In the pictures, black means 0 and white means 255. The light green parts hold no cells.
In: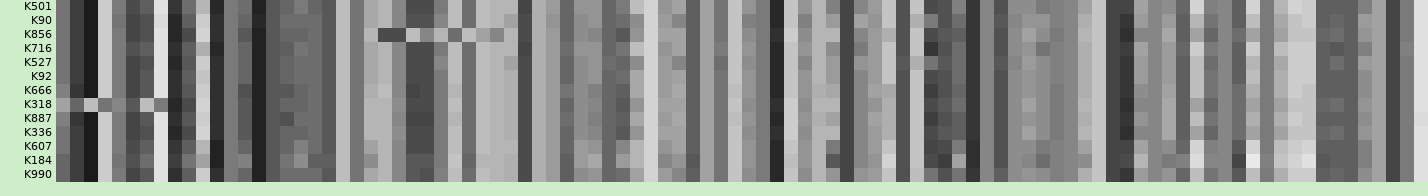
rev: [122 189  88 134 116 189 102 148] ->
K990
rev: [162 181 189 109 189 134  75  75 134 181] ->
K527
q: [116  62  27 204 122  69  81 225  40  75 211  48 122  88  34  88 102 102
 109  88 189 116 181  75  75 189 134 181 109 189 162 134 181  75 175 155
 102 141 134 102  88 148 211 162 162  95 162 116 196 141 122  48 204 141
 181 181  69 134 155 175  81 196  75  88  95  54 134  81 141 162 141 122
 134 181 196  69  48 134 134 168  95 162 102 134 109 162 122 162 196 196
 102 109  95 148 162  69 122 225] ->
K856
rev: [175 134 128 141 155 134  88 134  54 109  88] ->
K527

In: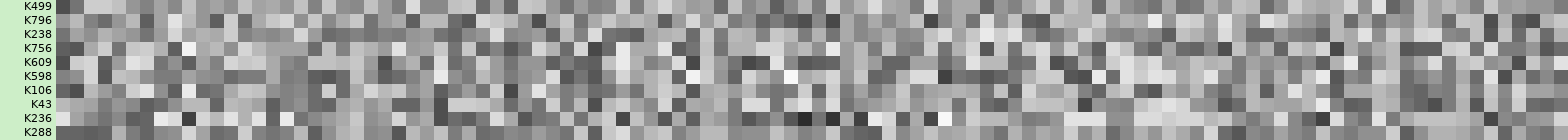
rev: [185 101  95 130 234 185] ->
K43
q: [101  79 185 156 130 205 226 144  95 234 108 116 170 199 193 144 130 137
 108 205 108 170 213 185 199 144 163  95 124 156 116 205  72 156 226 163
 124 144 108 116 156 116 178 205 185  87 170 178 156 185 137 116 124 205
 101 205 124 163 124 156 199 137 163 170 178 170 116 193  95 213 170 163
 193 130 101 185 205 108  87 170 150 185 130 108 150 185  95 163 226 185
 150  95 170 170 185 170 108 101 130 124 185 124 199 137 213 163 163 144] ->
K106
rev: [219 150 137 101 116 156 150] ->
K238

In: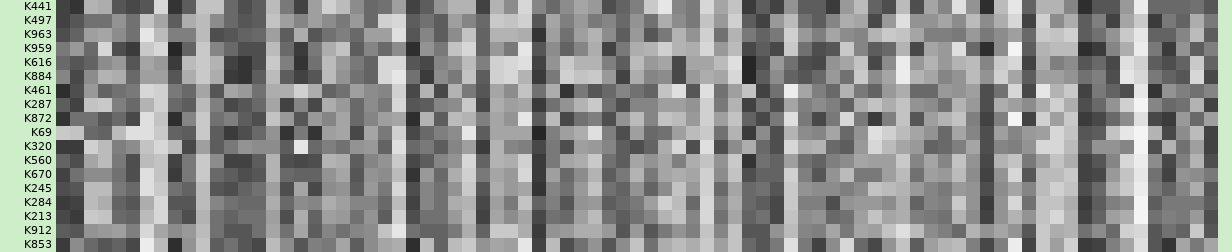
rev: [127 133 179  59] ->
K320
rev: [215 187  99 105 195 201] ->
K213
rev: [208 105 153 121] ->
K497

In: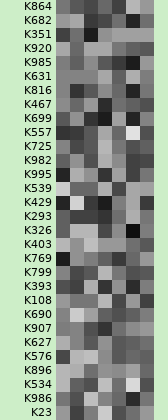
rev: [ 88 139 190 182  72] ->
K576
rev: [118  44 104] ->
K986
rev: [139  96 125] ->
K985
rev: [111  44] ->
K467

